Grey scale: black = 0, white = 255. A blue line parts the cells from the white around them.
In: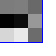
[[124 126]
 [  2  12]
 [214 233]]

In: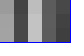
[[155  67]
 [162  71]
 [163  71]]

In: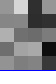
[[150 214]
 [134 135]
 [176 112]]

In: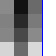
[[138  17]
 [129  41]
 [134  72]]

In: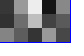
[[ 55 153]
 [ 49 109]
 [132  93]]

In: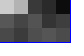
[[204 179]
 [ 87  69]
 [ 73  59]]

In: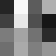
[[ 37 248]
 [ 64 231]
 [124 164]]
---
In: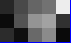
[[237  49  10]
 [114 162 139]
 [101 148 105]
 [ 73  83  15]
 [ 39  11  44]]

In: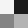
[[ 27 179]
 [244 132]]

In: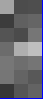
[[ 78 101 118 191 117  88  99]
 [ 76  96  75 175 110 100  85]
 [165  60  84 108 119 118  55]]

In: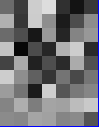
[[ 56 141 152  42  80 117 134 201  84]
 [ 19  77 132 205 171  73 121 188 138]
 [ 48  27  37 177  42 116  86 161 133]
 [221 142 153  38  78  52 206 164 161]
 [205 204  23  76  33  96  27 125 165]
 [ 59  54  78   7 170 142 116 174 135]
 [107 176 107 195  67 205 156 132 139]]

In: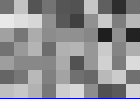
[[111 184  34 174 219 112 213]
 [ 45 125 143 132 124 203  90]
 [ 95 201  30 202 209 185  81]
 [198 145 135 151 151 104 141]
 [ 82  64 144 181  82 112 216]
 [ 85  88 145 177 171 163 205]
 [115 143 140 109 135 129 120]
 [ 84 215 172 180 136 185 178]
 [195 222 118 153 136 119 199]
 [113 232 161 114 158 101 191]]

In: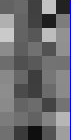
[[ 34 125 146 144 114 139 138 115 182 158]
 [194  29 189  82 115 119 107  67 132  83]
 [ 64  65  87 113  89  61  62 108  98  15]
 [105 100  99  94  80 103  75 100 112  58]
 [ 98 176 202 140 109 137 141 138 124 112]]

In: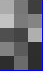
[[ 62 132 175  46  45]
 [119 123  68  91 107]
 [172 194  79 130  45]]

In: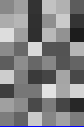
[[ 92  52  28 182 100  72 211  39 124]
 [177 203 146  83  84 165 167  69 162]
 [194 143 185  84 135  69 227 124 134]
 [ 51  48  47 218 103  58 119  73 202]
 [159 182 159 104 141 125 119 140  99]
 [136 172 221 139  93 205  62 160 125]]
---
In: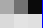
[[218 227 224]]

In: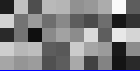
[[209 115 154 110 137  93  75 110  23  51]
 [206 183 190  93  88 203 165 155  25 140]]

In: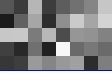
[[ 27  97 166  45 143 202 165 211]
 [ 64  40 112  33 247 106 120 106]]

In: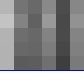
[[195 131  97 153  73 146]
 [178 104 102 125  71 128]]

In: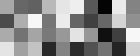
[[ 75 174 247 117 235 101  64 103 212 144]
 [228 161 195  40 131  43  82 115  36 210]]

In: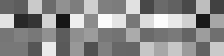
[[226  40  53 211  22 239 139 251 228 119 221 252 233 208  26 167]
 [120 120  85 234  89 152  80 128 103 102 198 167 199 155  98 202]]
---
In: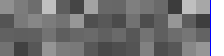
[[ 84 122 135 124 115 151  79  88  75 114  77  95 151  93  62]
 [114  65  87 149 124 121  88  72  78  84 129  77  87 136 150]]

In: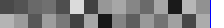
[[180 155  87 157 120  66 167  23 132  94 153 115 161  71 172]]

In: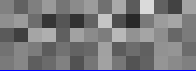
[[143 155 109  53  85  50  99 197  78  40 122 156 166 124]
 [114 135 124  92 114  99 104 161  92 109  96 146 149 108]]

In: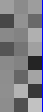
[[ 71 146 105]
 [ 84 117 160]
 [142 102 164]
 [141  80 194]]

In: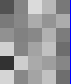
[[122 136 172 148 172]
 [209 132 163 193 109]
 [213 136 164 193 110]]

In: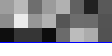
[[140 235 150 178  85 109 108  83]]

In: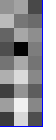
[[186 118 107]
 [ 78   3 125]
 [175 218 136]
 [158 241 135]]
